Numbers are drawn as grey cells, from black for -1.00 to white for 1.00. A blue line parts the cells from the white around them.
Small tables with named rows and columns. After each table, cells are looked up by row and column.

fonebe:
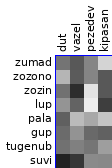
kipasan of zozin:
-0.31
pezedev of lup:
0.86
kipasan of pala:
0.54
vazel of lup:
-0.22
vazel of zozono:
-0.29
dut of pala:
-0.25

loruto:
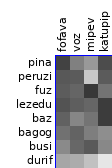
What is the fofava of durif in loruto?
0.30
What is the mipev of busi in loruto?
-0.30
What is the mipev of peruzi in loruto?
0.57
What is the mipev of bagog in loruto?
-0.01
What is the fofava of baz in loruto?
-0.24
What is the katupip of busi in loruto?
0.07
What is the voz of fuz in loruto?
-0.21
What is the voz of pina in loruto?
0.00
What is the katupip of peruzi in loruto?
-0.29
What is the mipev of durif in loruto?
0.51
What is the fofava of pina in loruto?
-0.48
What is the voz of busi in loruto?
-0.19
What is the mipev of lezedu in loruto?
-0.20
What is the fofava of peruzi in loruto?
-0.31
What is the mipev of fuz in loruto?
-0.56

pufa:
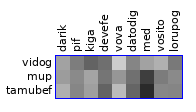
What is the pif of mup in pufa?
0.08
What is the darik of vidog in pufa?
0.27
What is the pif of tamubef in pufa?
0.05
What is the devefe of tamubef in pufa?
-0.22
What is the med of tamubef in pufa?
-0.67
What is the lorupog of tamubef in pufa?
0.04
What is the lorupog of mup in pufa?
0.08
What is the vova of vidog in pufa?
0.60
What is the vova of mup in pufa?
0.18
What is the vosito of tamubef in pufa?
0.06
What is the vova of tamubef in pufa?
0.47
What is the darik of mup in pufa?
0.22
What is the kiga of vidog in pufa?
-0.22
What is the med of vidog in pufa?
0.27
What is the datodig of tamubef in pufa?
-0.21
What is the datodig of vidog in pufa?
0.04
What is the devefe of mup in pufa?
-0.08
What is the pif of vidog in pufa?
-0.02

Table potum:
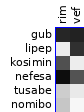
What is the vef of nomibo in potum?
0.94
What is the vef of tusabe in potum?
0.83
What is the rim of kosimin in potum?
-0.37
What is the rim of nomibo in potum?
0.55
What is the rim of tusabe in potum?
0.61
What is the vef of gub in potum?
-0.73
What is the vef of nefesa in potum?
-0.35
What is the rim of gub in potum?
-0.70
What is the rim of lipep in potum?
0.84
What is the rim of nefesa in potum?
-0.90
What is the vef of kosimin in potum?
0.86
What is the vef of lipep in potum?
-0.62

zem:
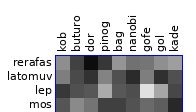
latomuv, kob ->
-0.01
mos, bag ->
-0.50
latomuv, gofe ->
-0.01
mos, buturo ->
0.08
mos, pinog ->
-0.50
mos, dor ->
-0.09
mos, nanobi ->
-0.36

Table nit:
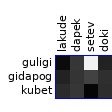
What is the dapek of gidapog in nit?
-0.59
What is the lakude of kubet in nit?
-0.66
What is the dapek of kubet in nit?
-0.58
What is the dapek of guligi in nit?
-0.58
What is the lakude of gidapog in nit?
-0.73
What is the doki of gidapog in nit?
-0.63
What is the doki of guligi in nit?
-0.73
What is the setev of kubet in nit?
-0.95
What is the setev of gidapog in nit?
-0.48
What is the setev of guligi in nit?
0.89
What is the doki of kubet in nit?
-0.65
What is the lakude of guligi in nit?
-0.91

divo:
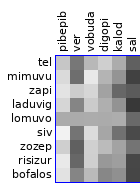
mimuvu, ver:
-0.14
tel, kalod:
0.35
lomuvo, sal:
-0.18
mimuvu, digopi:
0.41
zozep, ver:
-0.25
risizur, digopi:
0.19

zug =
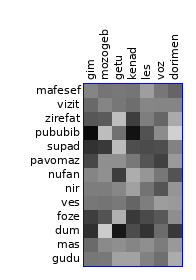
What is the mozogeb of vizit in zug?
0.04
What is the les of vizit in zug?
0.05
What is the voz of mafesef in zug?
-0.07
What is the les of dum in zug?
-0.60
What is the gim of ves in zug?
-0.07
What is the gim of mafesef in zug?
0.04
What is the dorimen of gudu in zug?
0.35
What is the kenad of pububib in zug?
-0.86
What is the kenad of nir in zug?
0.26
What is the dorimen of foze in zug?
0.11
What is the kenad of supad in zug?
-0.39

